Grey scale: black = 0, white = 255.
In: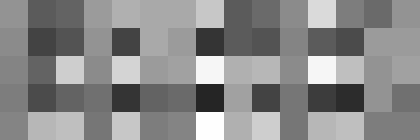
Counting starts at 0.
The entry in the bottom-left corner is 132
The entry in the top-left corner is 147
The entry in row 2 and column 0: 132
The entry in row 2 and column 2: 206
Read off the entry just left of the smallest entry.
106
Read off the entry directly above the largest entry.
37
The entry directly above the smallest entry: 246
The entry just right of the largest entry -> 176
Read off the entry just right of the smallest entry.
161
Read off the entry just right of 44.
147
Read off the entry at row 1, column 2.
83
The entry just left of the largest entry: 132
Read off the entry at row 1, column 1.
67
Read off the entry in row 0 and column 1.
91
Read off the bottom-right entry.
125
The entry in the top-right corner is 147
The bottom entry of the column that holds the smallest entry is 254
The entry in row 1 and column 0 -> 139

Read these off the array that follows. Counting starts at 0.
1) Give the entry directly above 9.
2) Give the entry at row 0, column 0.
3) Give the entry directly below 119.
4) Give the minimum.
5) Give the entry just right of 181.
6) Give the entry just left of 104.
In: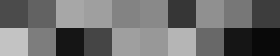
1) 61
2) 75
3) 21
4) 9
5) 104
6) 181

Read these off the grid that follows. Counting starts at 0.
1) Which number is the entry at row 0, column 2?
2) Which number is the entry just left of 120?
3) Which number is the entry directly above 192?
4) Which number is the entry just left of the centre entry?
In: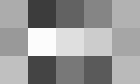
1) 98
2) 68
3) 153
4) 252
